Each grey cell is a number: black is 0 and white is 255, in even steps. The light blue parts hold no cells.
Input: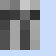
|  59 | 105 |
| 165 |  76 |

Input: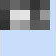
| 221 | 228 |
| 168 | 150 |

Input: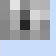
| 176 |  88 |
| 170 |  36 |

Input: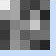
| 166 |  66 |
| 130 | 142 |

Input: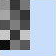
|  93 |  51 |
| 126 |  73 |

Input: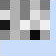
| 177 | 127 |
| 177 | 239 |
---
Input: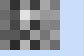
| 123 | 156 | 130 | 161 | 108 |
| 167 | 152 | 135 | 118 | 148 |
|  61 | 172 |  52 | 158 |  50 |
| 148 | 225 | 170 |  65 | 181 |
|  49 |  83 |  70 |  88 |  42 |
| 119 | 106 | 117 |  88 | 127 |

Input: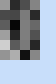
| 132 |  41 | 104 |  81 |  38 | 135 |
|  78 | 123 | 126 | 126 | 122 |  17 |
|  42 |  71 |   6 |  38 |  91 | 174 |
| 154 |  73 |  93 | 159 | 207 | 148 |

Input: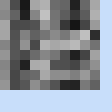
| 167 | 176 | 154 |  45 | 114 | 162 | 144 | 117 |  97 |
| 104 |  92 |  69 | 191 | 148 |  68 | 110 | 153 | 121 |
|  33 |  55 |  21 | 154 | 185 |  32 |  69 | 127 |  35 |
| 101 |  93 |  55 | 120 | 174 |  78 |  79 | 142 |  40 |
| 108 | 115 | 118 | 138 | 167 | 118 |  81 | 141 |  83 |
| 177 | 193 | 153 | 117 | 178 | 134 | 175 | 168 | 113 |
| 166 | 133 |  82 |  97 |  73 | 107 | 171 | 106 | 142 |
|  24 |  32 |  75 | 129 | 146 |  73 |  33 |  98 |  86 |
|  76 |  99 |  74 |  81 |  85 |  86 |  75 |  71 |  73 |
| 143 | 136 | 166 | 165 | 132 | 149 | 133 | 139 | 149 |

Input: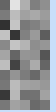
| 143 | 156 | 146 |  93 | 150 |  85 | 101 | 144 | 152 | 162 | 118 |
| 127 | 169 | 129 | 154 | 142 | 146 | 171 | 105 | 159 | 114 | 106 |
| 175 | 161 | 121 | 129 | 180 | 149 | 133 | 124 | 162 | 113 | 152 |
| 227 | 188 | 197 |  53 | 196 | 101 |  67 | 148 | 187 | 184 | 162 |
| 101 | 123 |  49 | 194 | 137 | 165 | 190 | 112 | 119 |  56 | 120 |

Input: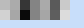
| 202 | 220 |
|  90 |  94 |
| 170 | 166 |
| 132 | 132 |
|  54 |  10 |
| 171 | 167 |
| 187 | 210 |

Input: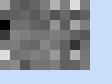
| 124 |  97 | 125 |  88 | 110 | 118 | 120 |
| 220 |  81 | 165 |  98 |  52 | 177 |  99 |
| 127 | 105 |  94 | 119 |  97 | 100 |  97 |
| 178 |  83 | 148 | 126 | 118 | 152 | 125 |
| 125 | 111 |  94 | 118 | 134 | 122 | 115 |
| 101 |  89 | 100 | 119 | 104 | 128 | 115 |
|  90 | 102 | 112 | 126 | 108 | 118 |  86 |
| 101 |  96 | 111 | 132 | 125 | 113 | 137 |
| 165 |  91 |   2 |  57 | 123 | 220 | 129 |

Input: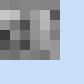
| 131 |  88 | 138 | 126 | 150 | 151 |
| 131 | 183 | 180 | 162 | 156 | 117 |
| 133 | 157 | 148 | 145 | 134 | 124 |
| 134 | 134 |  79 | 107 |  72 | 131 |
| 129 | 189 | 120 | 141 | 104 | 111 |
| 134 | 199 | 149 |  58 |  82 | 118 |

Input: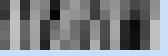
| 142 | 147 | 192 | 192 | 189 |
|  87 |  79 |  66 |  68 |  80 |
|  72 |  46 |  10 |  16 |  16 |
| 107 |  98 |  39 |  38 |  33 |
| 146 | 153 | 167 | 165 | 157 |
| 133 | 113 |  76 |  77 |  70 |
|  65 |  61 | 140 | 147 | 173 |
| 123 | 135 |  82 |  75 |  67 |
| 154 | 146 | 110 | 112 | 127 |
| 126 | 154 | 152 | 141 | 113 |
|  27 |   5 | 105 | 120 | 161 |
| 129 | 119 |  50 |  47 |  34 |
| 145 | 157 | 164 | 161 | 161 |
|  46 |  53 | 101 | 101 |  90 |
| 179 | 190 | 192 | 190 | 187 |
|  63 |  52 | 104 | 110 |  98 |
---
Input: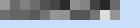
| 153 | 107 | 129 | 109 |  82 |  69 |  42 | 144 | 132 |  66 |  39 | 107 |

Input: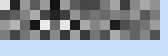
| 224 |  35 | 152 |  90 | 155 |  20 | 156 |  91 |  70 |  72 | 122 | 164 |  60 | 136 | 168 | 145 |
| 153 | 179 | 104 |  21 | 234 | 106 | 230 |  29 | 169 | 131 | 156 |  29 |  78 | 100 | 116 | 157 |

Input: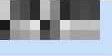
| 203 |  91 |  72 |  42 | 193 | 135 |  42 |  66 |  70 |  65 |
|  25 | 167 | 188 | 226 |  38 | 111 | 223 | 193 | 191 | 195 |

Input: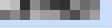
| 203 | 187 |  46 | 139 |  97 |  59 |  48 | 140 | 108 | 125 |

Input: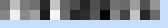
| 114 | 190 | 124 | 111 |  39 | 197 | 100 |  76 |  37 |  78 |  49 | 113 | 106 | 157 |  82 | 149 |

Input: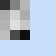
|  48 | 130 | 182 |
| 179 | 222 | 198 |

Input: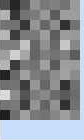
|  79 |  36 |  88 | 146 | 121 | 129 | 115 | 154 |
| 116 | 114 |  54 | 149 | 103 | 141 |  49 | 113 |
| 126 | 126 | 194 | 102 | 145 | 104 | 199 | 134 |
| 180 |  59 | 119 | 114 | 160 |  89 | 159 | 156 |
| 112 | 116 |  61 | 150 | 103 | 147 |  49 | 112 |
| 117 | 121 |  62 | 148 | 101 | 146 |  49 | 112 |

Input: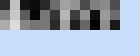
|  43 | 193 |  19 |  12 |  40 | 108 | 162 | 148 |  75 | 128 | 138 |  78 |
| 172 | 219 | 133 | 117 | 120 |  42 | 163 |  30 | 103 |   2 | 142 |  25 |
